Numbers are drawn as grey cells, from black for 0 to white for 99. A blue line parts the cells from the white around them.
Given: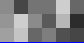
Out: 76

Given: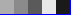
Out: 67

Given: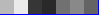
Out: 21

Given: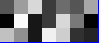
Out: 9

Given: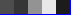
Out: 30

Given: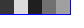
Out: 21

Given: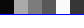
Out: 66
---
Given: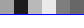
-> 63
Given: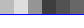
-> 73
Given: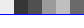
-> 92
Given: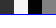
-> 19
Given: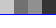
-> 78
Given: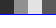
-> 18
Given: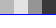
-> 72
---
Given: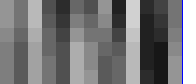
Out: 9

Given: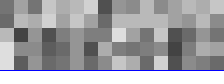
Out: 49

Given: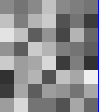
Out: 65

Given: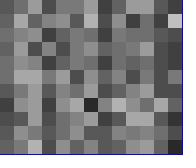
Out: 38

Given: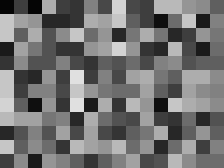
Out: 42

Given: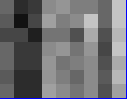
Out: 31

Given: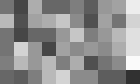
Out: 36
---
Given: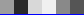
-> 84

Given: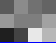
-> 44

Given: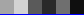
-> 35

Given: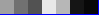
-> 32

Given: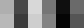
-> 84

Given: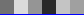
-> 58

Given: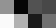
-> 32
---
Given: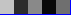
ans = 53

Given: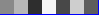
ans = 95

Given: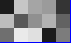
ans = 56

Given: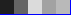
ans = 85

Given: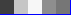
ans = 96

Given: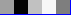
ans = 75
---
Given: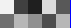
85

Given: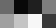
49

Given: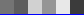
58

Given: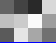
84

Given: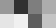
67

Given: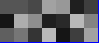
63

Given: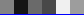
28

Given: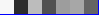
31
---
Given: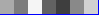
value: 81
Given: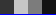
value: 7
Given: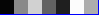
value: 67
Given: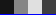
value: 25
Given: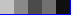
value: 6
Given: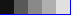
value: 87
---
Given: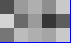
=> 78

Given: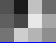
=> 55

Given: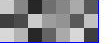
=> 24

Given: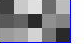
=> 16

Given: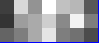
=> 29

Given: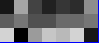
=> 9

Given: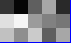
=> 65

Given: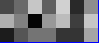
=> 64

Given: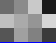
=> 23

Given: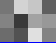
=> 51
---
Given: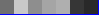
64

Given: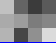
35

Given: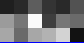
20

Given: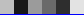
41

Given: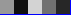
44

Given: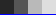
86

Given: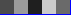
79

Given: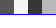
72
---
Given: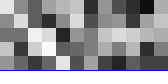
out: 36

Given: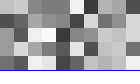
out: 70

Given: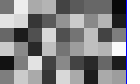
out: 11

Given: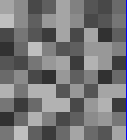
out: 41

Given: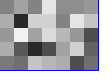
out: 67

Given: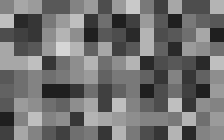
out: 16

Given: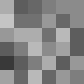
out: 40

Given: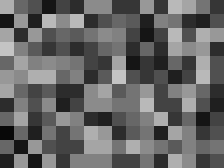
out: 54

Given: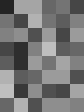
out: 55
